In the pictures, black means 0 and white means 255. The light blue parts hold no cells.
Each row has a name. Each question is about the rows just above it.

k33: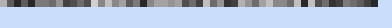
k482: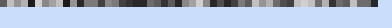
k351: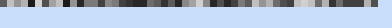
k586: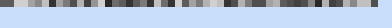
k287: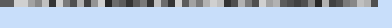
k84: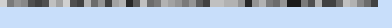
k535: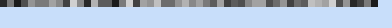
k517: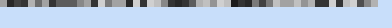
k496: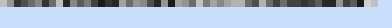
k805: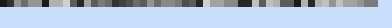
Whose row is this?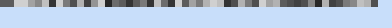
k287
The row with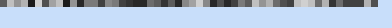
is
k351
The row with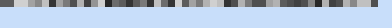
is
k586
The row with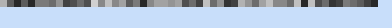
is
k33

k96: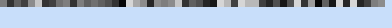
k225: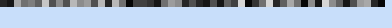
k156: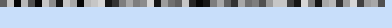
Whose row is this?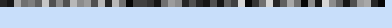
k225

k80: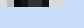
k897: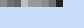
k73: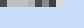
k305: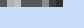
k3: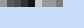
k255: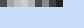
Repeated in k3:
[153]
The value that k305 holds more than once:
[88]
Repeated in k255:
[76]

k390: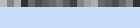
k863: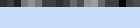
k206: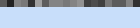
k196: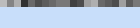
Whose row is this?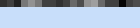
k863
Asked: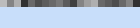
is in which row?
k390
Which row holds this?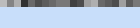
k196
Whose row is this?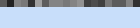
k206

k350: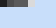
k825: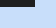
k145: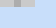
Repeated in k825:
[31]
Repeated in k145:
[202]
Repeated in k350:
[90]
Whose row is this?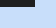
k825

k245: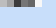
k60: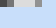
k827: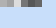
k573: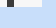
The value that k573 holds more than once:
[247]
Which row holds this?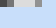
k60
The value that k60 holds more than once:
[220]
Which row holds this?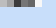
k245

